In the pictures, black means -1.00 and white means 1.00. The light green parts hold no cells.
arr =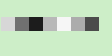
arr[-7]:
0.69
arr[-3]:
0.93
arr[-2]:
0.35
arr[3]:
0.44

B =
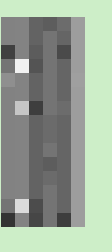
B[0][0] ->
0.02
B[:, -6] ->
[0.02, 0.02, -0.50, -0.09, 0.12, 0.02, 0.02, 0.02, 0.02, 0.02, 0.02, 0.02, 0.02, -0.09, -0.60]
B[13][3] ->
-0.09
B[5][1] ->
0.03
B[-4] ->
[0.02, 0.03, -0.22, -0.16, -0.21, 0.23]
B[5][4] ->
-0.21
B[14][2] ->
-0.45
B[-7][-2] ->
-0.21
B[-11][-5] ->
0.03
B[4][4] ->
-0.21
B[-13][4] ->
-0.42
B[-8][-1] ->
0.23
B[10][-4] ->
-0.22
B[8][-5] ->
0.03
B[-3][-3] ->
-0.09
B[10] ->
[0.02, 0.03, -0.22, -0.27, -0.21, 0.23]
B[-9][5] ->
0.23
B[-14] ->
[0.02, 0.03, -0.22, -0.09, -0.21, 0.23]
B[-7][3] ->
-0.16
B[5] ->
[0.02, 0.03, -0.22, -0.09, -0.21, 0.23]
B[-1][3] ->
-0.09
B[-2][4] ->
-0.21
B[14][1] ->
0.03

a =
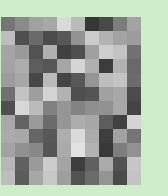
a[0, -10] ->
-0.08
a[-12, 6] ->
-0.57
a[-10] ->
[0.29, 0.21, -0.36, 0.38, -0.49, -0.38, 0.25, 0.61, 0.53, -0.11]
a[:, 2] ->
[0.26, -0.17, -0.36, -0.27, -0.44, 0.24, 0.47, 0.21, -0.21, 0.07, 0.21, 0.31]
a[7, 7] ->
-0.27
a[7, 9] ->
0.66
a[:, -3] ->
[-0.43, 0.40, 0.61, -0.53, 0.49, 0.26, 0.14, -0.27, -0.52, -0.56, 0.33, 0.16]
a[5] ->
[-0.11, 0.53, 0.24, 0.66, 0.40, -0.38, -0.34, 0.26, 0.31, -0.41]
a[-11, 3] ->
-0.41
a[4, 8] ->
0.54
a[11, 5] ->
-0.36
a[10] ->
[0.43, -0.25, 0.21, 0.59, 0.29, -0.51, -0.25, 0.33, -0.36, 0.55]
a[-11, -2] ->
0.28
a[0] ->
[-0.08, 0.08, 0.26, 0.31, 0.70, 0.47, -0.57, -0.43, -0.02, 0.27]
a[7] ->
[0.32, -0.22, 0.21, -0.16, 0.18, 0.36, 0.31, -0.27, -0.49, 0.66]
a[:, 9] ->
[0.27, 0.22, -0.11, -0.18, -0.15, -0.41, -0.47, 0.66, -0.09, 0.14, 0.55, 0.54]
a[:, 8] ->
[-0.02, 0.28, 0.53, 0.39, 0.54, 0.31, 0.32, -0.49, 0.27, -0.01, -0.36, -0.42]
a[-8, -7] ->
0.46
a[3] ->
[0.28, 0.36, -0.27, -0.32, 0.30, 0.67, 0.38, -0.53, 0.39, -0.18]
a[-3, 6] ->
0.40
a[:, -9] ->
[0.08, -0.38, 0.21, 0.36, 0.31, 0.53, 0.69, -0.22, 0.32, 0.13, -0.25, -0.29]
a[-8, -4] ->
0.17

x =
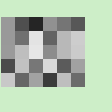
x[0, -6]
0.20
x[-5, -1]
-0.32
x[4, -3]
-0.54
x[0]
[0.20, -0.38, -0.71, 0.14, -0.08, -0.32]
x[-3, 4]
0.44
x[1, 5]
0.61
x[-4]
[0.20, -0.12, 0.78, -0.22, 0.44, 0.61]
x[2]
[0.21, 0.49, 0.80, 0.10, 0.44, 0.59]

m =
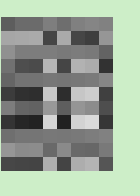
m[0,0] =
-0.27
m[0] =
[-0.27, -0.16, -0.16, -0.01, -0.14, 0.00, 0.04, 0.01]
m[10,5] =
0.36
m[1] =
[0.30, 0.32, 0.33, -0.46, 0.33, -0.45, -0.51, 0.18]
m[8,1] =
-0.08
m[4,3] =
-0.07
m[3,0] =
-0.11
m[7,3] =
0.67
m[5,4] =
-0.65
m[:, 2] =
[-0.16, 0.33, -0.02, -0.41, -0.10, -0.64, -0.23, -0.73, -0.08, 0.10, -0.47]
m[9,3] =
-0.18
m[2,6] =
-0.05
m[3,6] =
0.35
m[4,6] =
-0.04
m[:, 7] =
[0.01, 0.18, -0.22, -0.61, 0.05, -0.50, -0.39, -0.58, 0.01, -0.05, -0.33]
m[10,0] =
-0.44
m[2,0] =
0.13
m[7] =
[-0.59, -0.70, -0.73, 0.67, -0.74, 0.65, 0.71, -0.58]
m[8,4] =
-0.07
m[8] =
[-0.13, -0.08, -0.08, -0.06, -0.07, -0.05, -0.02, 0.01]
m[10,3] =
0.37
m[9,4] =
0.08

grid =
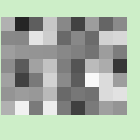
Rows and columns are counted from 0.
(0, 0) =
0.39
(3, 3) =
0.52
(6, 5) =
-0.50
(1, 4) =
-0.18
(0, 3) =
0.56
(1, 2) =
0.79
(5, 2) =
0.19
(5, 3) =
0.45
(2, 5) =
0.00
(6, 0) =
0.39
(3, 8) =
-0.57
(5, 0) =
0.16
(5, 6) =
-0.11
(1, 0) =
0.07
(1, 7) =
0.65
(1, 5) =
0.07
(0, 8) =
0.08
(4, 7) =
0.72
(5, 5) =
-0.07
